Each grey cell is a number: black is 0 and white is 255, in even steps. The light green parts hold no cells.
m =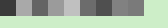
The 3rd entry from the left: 100
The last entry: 122
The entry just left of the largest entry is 155

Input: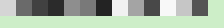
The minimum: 35
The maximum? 248

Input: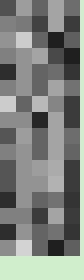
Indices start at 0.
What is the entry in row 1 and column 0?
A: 127
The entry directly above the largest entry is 148
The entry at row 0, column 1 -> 156
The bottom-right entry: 94
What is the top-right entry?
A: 108
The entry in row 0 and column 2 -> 100
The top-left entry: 80
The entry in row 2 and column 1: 204
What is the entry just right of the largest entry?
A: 100
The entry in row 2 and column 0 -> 148
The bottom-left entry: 141
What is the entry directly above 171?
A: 163

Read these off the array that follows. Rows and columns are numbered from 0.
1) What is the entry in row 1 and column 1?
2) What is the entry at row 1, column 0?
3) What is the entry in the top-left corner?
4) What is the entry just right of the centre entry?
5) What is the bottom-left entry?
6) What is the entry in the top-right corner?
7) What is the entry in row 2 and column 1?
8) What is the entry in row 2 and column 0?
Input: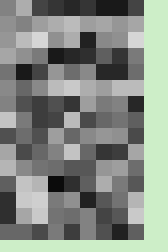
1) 130
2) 144
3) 130
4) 74
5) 103
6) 68
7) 187
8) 150

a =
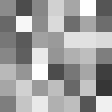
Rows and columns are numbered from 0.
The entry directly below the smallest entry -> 239
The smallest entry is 55
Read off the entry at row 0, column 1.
76
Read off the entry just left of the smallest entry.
197
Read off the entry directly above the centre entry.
153
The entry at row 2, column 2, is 160
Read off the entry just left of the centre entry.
231
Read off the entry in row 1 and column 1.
246
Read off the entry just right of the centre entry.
175
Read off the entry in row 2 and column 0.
117
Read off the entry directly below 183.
167
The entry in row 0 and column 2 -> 133
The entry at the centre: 147
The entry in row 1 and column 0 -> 104
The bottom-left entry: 125
